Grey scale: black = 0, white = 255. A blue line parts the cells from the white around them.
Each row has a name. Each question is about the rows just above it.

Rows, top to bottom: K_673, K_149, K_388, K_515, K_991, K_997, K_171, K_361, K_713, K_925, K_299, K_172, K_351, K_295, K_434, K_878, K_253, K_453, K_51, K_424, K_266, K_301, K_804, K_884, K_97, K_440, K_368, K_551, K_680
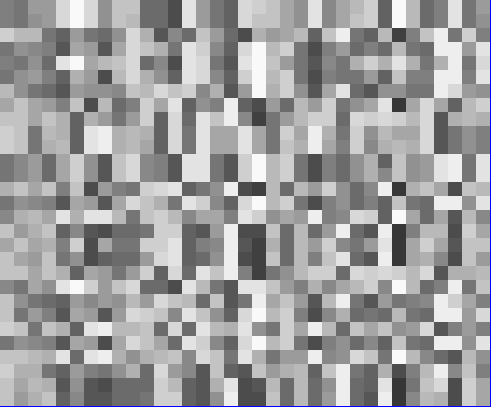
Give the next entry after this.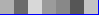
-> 98
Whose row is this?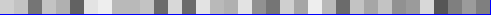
K_884
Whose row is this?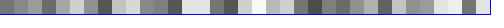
K_172

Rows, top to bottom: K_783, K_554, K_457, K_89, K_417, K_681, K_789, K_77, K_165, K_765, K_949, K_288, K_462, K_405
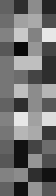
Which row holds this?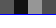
K_288
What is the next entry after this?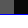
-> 150
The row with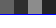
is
K_783
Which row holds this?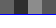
K_77

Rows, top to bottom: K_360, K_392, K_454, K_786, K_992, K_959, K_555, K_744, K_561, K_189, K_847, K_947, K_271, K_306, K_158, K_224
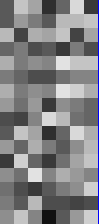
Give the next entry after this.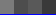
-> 123
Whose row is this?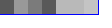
K_392

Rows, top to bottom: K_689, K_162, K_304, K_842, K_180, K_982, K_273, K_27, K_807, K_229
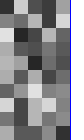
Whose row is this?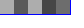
K_982
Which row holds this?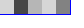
K_27
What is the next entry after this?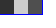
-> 60
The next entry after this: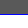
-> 139
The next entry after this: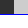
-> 79

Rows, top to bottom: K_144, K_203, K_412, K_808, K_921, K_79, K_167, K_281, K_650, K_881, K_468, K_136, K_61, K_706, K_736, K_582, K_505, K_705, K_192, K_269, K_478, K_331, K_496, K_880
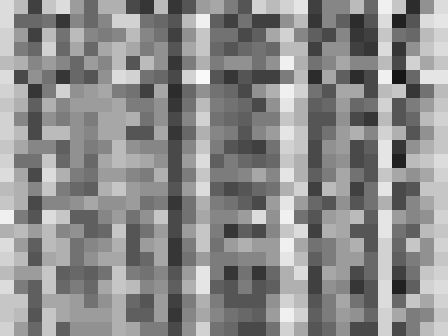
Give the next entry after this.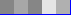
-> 95
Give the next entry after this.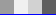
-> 124
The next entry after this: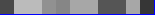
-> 104
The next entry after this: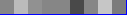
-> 85
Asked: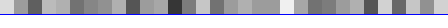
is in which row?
K_705
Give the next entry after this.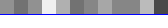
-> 210
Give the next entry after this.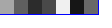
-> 229

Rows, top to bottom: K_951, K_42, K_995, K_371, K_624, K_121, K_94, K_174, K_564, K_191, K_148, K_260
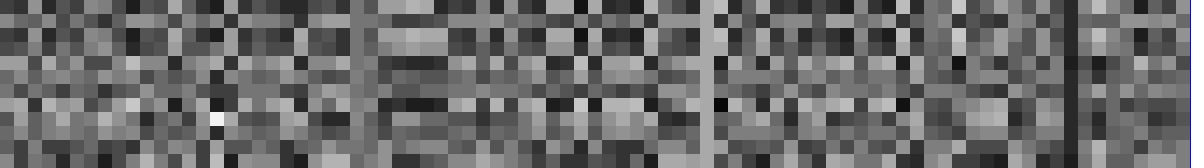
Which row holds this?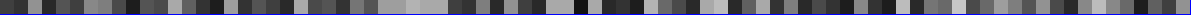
K_995
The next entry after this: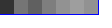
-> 146

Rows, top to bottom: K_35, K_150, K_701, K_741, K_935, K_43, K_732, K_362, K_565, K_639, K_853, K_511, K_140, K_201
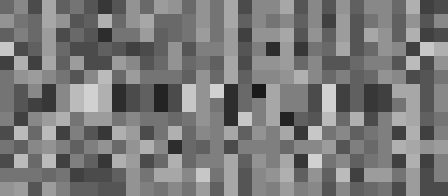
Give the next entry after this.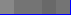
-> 147
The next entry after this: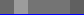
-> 147
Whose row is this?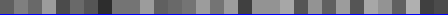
K_701
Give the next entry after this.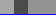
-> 156

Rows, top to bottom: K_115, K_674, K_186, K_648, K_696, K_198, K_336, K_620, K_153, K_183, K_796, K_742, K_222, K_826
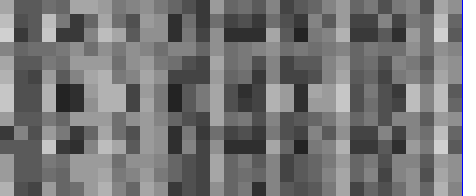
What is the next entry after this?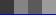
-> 68
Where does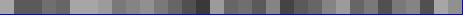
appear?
K_115
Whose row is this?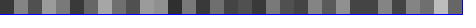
K_183
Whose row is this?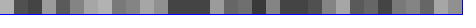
K_198
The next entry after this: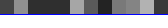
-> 57
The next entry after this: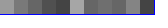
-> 90

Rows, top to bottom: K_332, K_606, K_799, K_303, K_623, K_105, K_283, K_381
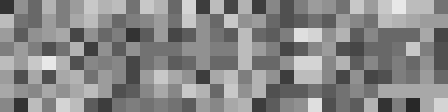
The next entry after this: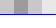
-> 188
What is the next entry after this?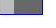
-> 145

